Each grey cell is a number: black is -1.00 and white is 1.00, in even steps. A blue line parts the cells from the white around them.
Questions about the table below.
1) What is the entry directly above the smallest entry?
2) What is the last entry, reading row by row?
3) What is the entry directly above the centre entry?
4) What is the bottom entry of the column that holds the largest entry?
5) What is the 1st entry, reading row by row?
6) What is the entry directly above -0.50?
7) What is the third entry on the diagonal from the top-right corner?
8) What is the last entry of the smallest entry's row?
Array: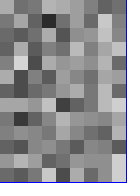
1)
0.41
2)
0.62
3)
0.24
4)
-0.29
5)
0.35
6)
0.18
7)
0.18
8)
0.00

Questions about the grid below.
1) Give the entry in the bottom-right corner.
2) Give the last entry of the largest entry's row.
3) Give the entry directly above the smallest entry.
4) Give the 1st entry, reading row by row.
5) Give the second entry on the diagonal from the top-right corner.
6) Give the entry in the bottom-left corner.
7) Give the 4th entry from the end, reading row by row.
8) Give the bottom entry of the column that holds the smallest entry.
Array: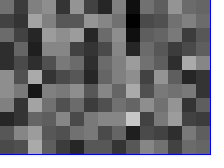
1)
-0.21
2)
-0.53
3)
-0.88
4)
-0.11
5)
0.00
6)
-0.42
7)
-0.11
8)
-0.32

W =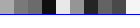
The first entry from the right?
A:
0.92
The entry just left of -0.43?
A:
-0.22
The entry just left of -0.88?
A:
-0.16

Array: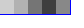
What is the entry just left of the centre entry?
0.40
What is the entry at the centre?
-0.08

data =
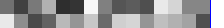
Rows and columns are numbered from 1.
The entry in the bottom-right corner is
-0.38
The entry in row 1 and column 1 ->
-0.11
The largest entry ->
0.94
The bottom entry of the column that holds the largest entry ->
0.56
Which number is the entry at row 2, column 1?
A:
0.83
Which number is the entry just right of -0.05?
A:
0.39

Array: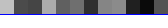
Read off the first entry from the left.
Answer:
0.51
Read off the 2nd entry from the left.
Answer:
-0.41
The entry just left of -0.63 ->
-0.13
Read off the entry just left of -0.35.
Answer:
-0.92

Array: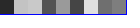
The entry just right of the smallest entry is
0.53
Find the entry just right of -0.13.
-0.01
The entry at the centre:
0.21
